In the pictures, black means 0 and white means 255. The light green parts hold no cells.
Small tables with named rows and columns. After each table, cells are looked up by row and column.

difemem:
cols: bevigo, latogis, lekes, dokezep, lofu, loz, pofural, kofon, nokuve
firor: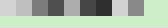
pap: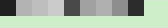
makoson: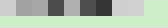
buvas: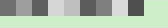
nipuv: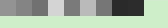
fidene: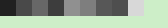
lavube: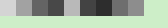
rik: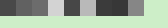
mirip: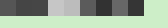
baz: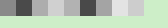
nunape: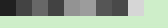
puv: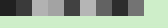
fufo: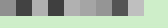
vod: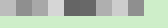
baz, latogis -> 74
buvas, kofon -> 218
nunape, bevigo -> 32
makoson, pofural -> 53
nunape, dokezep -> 66
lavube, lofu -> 185
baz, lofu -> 178
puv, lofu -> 65
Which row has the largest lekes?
pap

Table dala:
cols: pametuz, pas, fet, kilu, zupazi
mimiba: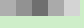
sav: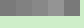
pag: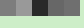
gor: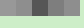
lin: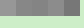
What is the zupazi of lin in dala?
119
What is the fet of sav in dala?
136
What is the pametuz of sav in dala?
122
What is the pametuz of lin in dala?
151
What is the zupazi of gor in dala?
142
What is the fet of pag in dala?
41
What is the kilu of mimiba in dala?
170
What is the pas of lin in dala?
135
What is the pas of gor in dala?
142
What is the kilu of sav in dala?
148
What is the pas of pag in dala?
153
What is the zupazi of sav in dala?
121
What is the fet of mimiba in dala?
111
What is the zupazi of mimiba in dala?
212
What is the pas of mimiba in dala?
146
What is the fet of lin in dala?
132
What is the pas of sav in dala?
129
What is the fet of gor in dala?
86
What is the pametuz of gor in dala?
152
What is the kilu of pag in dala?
103
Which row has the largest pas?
pag

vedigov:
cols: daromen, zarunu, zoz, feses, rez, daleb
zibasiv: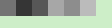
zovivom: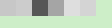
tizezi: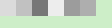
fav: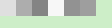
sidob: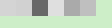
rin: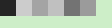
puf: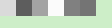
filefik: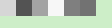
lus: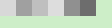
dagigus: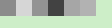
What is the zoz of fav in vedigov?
132
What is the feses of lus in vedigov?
221
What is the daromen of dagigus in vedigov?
139
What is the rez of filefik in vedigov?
127
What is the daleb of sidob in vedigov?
191
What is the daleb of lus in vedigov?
109
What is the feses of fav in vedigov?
247
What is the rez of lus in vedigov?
144
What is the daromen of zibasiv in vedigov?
115
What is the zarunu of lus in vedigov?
160
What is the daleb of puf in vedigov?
116
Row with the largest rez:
zovivom

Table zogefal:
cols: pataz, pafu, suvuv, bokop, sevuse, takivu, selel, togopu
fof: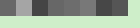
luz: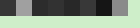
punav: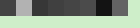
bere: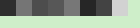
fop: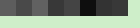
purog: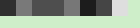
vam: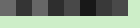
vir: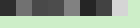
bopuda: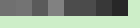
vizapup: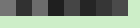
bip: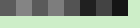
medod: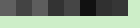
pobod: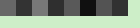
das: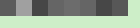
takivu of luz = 56
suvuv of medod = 93
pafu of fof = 165
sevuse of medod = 69
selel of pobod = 83
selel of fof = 71
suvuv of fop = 97
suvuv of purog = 78
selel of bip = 67
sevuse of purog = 119
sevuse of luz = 40
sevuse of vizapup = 69
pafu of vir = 113
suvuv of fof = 69
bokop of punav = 64
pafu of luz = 160
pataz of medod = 95
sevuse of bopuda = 76

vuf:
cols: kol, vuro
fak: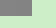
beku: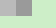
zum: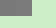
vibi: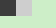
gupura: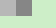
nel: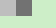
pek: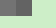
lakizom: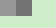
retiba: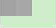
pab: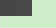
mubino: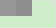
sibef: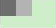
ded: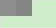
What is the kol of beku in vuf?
186
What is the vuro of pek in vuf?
99
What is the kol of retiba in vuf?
162
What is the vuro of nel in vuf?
114
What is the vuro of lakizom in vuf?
114
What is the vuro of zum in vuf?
123
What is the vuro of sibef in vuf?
179
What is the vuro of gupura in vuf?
134
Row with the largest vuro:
vibi

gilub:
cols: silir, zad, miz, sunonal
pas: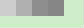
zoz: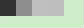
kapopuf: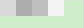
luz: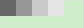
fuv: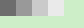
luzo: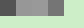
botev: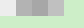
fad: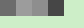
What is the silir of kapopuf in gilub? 216
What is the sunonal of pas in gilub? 133
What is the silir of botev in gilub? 237
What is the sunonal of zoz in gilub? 188
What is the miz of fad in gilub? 142
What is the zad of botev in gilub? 179
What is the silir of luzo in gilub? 84
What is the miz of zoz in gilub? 191
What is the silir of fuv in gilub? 109
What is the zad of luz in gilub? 151
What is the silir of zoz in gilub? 50
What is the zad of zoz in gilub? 142
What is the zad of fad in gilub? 156
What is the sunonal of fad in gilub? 70

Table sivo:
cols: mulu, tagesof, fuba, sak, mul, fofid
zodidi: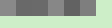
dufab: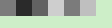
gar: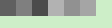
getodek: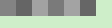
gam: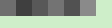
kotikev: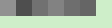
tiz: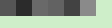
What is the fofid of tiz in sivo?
138
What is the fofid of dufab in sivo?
191
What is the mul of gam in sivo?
81
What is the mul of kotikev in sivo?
110
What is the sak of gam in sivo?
115
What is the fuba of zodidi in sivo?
106
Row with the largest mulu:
kotikev

